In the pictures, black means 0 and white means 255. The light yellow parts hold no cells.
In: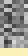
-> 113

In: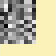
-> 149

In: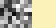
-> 195

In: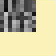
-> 138

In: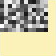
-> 110

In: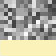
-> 126

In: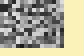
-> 150

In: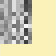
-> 143

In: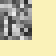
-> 103
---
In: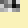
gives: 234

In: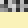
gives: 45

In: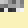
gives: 59

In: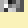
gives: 199

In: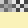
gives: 67

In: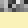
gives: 109
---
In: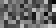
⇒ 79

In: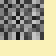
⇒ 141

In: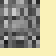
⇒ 107

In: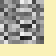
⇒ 143

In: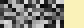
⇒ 203

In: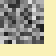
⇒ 33

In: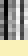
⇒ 160
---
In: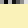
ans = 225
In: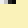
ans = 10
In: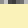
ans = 186
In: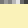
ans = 61
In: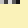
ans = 20
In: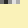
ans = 173
